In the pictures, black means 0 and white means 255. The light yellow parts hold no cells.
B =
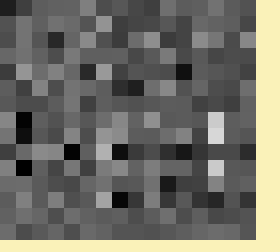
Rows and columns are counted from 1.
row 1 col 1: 30
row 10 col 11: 47
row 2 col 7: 147
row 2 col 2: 115
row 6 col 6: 105
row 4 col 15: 76
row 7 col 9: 81
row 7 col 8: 86
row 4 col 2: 113
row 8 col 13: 87
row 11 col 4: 69
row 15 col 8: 84
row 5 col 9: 84
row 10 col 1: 63
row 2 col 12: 68
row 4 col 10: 89
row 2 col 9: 69
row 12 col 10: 113
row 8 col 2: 3
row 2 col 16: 71
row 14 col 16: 83
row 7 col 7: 94
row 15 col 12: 94
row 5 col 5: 103
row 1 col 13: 95
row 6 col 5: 115
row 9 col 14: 215
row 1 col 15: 91
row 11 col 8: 136
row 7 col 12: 91
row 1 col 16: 82
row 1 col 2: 63
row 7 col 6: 64
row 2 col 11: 87
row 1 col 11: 111
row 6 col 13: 101
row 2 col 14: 98

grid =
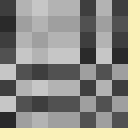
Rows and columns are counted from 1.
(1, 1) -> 62
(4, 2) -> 198
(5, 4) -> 81
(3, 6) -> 62
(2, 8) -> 81
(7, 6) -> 159
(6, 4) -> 179
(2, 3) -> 179
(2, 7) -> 159
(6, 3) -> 198
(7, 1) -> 198
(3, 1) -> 62
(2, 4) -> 159
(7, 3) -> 62
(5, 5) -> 81
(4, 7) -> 198
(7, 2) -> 81
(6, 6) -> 62

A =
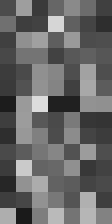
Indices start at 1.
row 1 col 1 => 76
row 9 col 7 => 61
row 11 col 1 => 61
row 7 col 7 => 143
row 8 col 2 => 156
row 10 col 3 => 119
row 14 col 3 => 127
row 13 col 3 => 145
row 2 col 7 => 46
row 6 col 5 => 64
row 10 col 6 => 155
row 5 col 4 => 133
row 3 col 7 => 78
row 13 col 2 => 71
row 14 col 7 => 129
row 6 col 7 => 93
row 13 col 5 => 84
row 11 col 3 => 100
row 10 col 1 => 74
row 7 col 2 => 153
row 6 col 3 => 146
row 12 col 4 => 98
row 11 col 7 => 67
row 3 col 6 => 77
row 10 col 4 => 133
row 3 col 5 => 154
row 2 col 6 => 68
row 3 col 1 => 64
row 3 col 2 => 144
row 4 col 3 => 116

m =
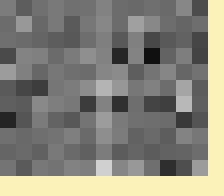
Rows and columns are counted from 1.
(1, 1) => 124
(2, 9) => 160
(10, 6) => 96
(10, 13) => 109
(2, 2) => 152
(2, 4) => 121
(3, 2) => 107
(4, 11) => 99
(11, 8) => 134
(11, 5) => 130
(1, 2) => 93
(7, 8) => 48
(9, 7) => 142
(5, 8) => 139
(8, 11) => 108
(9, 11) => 93
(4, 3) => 128
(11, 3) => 120
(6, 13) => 92
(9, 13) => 119
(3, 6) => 110
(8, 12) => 57
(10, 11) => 98
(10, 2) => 106
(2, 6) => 119
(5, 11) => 134
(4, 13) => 67
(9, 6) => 106
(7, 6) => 60
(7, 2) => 91
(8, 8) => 122
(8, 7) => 156
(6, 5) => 124
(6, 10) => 129
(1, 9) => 105
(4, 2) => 131
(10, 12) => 100

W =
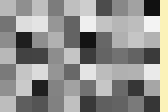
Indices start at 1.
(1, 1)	185
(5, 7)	188
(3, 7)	103
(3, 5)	99
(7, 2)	94
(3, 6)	19
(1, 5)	191
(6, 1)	144
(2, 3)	228
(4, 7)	100
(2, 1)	116
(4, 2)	66
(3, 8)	176
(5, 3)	219
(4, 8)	114
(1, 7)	76
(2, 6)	239
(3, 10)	178

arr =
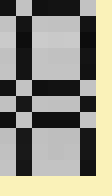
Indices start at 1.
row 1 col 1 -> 18
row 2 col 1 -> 194
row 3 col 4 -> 201
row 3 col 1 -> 202
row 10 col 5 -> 192
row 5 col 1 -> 195
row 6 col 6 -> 195
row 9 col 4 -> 190
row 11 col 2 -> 22
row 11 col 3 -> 195
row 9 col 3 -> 192
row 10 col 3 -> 193
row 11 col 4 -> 195
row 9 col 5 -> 190
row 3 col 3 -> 203
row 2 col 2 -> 20

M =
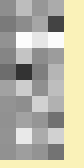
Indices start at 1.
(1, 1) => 142
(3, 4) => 251
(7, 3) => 209
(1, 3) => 151
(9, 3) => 171
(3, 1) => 146
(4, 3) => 141
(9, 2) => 233
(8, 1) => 145
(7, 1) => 147
